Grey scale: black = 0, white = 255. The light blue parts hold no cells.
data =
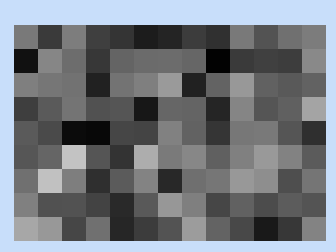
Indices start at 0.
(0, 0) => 121
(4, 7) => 98
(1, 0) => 17
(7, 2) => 82
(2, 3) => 33
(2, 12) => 98
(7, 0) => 128
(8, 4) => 38
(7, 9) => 97
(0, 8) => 48
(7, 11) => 92
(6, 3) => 47
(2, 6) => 154
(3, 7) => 100
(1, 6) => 108
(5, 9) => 128
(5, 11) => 130
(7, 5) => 89
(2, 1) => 118
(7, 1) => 81
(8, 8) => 99
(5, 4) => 51
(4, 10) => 121
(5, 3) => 85
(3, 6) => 102
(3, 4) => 85
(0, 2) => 125
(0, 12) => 124
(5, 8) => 96
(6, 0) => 112
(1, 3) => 55
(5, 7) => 135
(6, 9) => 152

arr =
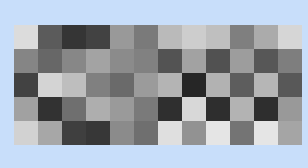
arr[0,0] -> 220
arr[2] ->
[66, 212, 190, 128, 106, 155, 180, 38, 178, 93, 182, 88]
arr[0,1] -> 91
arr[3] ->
[161, 50, 111, 174, 154, 122, 47, 216, 46, 179, 46, 153]
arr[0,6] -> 186
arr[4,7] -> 146
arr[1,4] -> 139
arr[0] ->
[220, 91, 53, 66, 153, 122, 186, 205, 191, 127, 171, 214]
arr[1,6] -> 83
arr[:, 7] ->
[205, 162, 38, 216, 146]
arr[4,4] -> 139
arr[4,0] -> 210
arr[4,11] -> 165
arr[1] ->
[133, 103, 135, 163, 139, 129, 83, 162, 81, 157, 87, 126]
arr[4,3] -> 55

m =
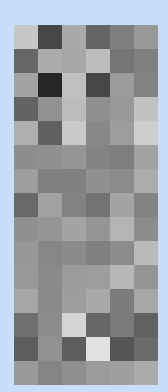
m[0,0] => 199
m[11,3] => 169
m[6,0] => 158
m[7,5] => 131
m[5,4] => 126
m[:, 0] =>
[199, 102, 163, 99, 175, 141, 158, 105, 144, 151, 152, 166, 111, 93, 153]
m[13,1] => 145
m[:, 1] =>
[70, 171, 38, 145, 96, 144, 127, 162, 149, 135, 138, 137, 140, 145, 132]
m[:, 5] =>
[152, 128, 130, 193, 206, 162, 172, 131, 140, 186, 149, 167, 97, 107, 171]
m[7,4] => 164
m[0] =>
[199, 70, 169, 101, 126, 152]
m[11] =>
[166, 137, 157, 169, 124, 167]
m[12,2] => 213
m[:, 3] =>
[101, 189, 70, 143, 136, 131, 144, 115, 149, 128, 157, 169, 103, 226, 155]
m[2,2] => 192
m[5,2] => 149
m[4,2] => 201
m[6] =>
[158, 127, 129, 144, 140, 172]

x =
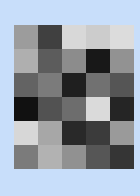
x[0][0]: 156
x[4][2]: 41
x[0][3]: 204
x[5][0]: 123
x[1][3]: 24
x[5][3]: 86
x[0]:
[156, 64, 216, 204, 220]
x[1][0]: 175
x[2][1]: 123

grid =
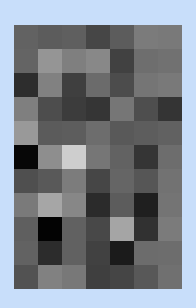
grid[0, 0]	98
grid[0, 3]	70
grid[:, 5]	[123, 110, 117, 78, 93, 53, 86, 31, 49, 108, 88]
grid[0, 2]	95
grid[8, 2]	97
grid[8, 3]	72
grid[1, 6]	113
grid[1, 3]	136
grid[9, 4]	27
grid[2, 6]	121
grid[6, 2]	124
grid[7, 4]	92
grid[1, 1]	149
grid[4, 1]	91
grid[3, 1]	77
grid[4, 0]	153
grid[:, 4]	[92, 65, 76, 118, 89, 98, 101, 92, 165, 27, 69]
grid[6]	[79, 89, 124, 70, 101, 86, 114]
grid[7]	[122, 166, 135, 43, 92, 31, 116]
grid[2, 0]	45
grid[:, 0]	[98, 100, 45, 127, 153, 7, 79, 122, 95, 98, 82]
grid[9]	[98, 44, 97, 65, 27, 108, 109]

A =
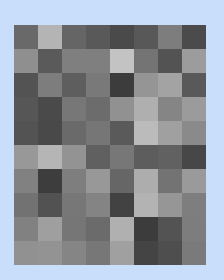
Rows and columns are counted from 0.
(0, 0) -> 105
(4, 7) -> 138
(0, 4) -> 74
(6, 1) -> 61
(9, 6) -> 78
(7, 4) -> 66
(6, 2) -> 126
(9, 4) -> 160
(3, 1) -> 74
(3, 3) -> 108
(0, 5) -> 88
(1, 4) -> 195
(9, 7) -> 122
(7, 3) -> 132
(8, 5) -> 60
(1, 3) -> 127
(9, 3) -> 119
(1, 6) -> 83
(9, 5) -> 68
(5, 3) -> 96
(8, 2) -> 118
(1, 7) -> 156

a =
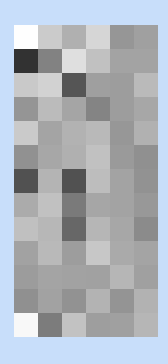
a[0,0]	254
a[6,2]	81
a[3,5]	167
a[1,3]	193
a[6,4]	163
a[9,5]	164
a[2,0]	201
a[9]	[162, 185, 157, 199, 170, 164]
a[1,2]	223
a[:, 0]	[254, 50, 201, 149, 202, 145, 81, 171, 192, 162, 156, 144, 248]
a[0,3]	214
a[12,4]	160
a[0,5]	160
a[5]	[145, 167, 176, 193, 154, 144]
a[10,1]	164
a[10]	[156, 164, 162, 161, 182, 160]
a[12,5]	182
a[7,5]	152
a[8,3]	182
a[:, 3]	[214, 193, 159, 132, 185, 193, 189, 166, 182, 199, 161, 179, 158]
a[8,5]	139
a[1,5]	163

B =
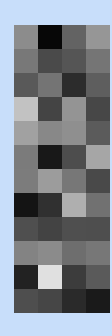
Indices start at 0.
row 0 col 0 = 140
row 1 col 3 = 117
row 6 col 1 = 156
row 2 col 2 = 44
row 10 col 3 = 90
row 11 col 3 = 26
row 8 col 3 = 78
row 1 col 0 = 120
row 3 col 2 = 148
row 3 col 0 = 194
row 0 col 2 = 99
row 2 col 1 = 116
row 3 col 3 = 71
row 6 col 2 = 119
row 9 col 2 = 110

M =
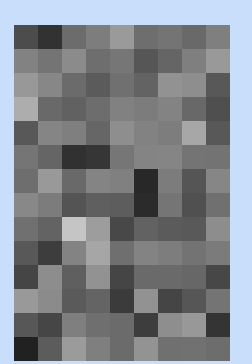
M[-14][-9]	76
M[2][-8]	135
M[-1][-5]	107
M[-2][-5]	107
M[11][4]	59
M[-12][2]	107
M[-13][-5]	118
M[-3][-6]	100
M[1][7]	127
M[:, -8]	[50, 116, 135, 105, 133, 101, 153, 124, 99, 61, 141, 139, 70, 92]
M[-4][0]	69
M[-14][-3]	116
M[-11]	[173, 105, 97, 109, 129, 124, 131, 104, 79]
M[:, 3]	[125, 110, 91, 109, 102, 54, 132, 95, 157, 166, 146, 100, 111, 127]
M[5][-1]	115
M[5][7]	116
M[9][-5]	111
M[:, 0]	[76, 130, 152, 173, 88, 117, 110, 136, 112, 88, 69, 153, 87, 33]
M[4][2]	127
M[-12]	[152, 135, 107, 91, 112, 99, 146, 142, 88]
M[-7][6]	117
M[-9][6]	133
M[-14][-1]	127
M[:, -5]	[154, 118, 112, 129, 142, 118, 128, 93, 72, 111, 69, 59, 107, 107]
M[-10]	[88, 133, 127, 102, 142, 130, 125, 167, 88]
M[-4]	[69, 141, 95, 146, 69, 106, 106, 103, 71]
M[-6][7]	89
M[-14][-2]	105
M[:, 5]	[110, 86, 99, 124, 130, 132, 40, 43, 98, 131, 106, 146, 61, 147]
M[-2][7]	152
